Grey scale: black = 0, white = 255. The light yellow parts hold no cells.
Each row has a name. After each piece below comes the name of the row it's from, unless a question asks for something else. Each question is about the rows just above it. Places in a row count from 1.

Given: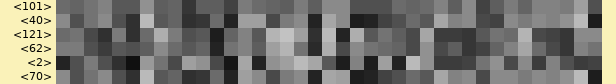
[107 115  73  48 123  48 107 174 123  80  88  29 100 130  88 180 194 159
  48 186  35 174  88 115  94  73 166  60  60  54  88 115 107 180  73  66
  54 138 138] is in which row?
<121>
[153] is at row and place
<2>, 7
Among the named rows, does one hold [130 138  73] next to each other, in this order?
yes
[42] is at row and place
<62>, 19

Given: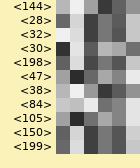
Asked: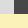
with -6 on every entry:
[214  66]
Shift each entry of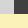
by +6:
[219  70]
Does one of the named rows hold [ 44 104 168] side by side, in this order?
yes

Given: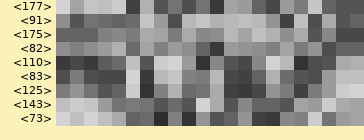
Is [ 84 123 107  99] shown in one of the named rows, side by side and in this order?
no
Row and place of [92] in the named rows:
<110>, 4
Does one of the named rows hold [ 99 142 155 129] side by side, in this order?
no

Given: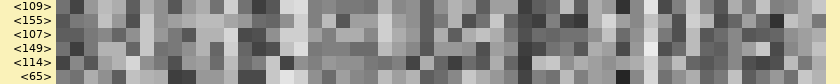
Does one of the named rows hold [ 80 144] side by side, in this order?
yes
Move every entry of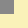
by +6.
[142]
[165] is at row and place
<155>, 13

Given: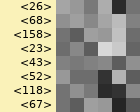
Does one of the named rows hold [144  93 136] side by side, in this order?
no
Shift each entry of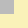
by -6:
[181]
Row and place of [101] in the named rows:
<23>, 6
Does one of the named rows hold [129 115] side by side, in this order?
no
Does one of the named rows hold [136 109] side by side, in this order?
no
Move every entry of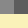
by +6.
[142  99]

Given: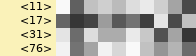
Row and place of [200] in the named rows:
<31>, 7
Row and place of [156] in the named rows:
<17>, 4
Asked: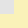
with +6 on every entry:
[234]

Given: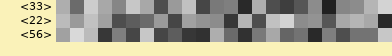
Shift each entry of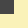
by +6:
[76]
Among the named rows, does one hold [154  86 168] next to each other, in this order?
no

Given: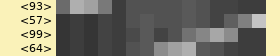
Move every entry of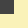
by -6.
[61]
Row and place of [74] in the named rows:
<99>, 6
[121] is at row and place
<93>, 4
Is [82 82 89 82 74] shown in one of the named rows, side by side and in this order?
no
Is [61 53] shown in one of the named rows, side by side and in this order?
yes
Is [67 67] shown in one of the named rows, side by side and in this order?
yes

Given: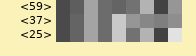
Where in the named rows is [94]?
<59>, 2
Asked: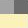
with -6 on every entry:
[158 102]

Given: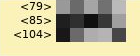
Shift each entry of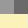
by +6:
[159 112]
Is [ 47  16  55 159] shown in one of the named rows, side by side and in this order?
yes
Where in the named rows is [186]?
<79>, 5
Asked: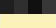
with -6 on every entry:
[25 41 10 49]
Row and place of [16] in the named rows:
<85>, 3
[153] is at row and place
<79>, 1
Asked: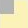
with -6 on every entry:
[174]

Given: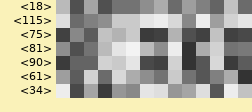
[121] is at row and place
<81>, 14
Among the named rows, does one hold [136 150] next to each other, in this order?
no
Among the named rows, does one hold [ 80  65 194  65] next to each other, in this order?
yes
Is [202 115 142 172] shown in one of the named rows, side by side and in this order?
no

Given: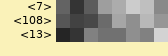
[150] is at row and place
<108>, 8
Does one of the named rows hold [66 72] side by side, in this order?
yes
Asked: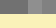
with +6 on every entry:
[119 119 149 135]
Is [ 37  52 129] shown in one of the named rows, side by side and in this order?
yes
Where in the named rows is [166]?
<108>, 5

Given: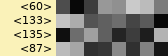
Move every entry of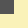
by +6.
[90]
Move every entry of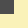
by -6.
[71]
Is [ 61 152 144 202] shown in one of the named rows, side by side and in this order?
yes

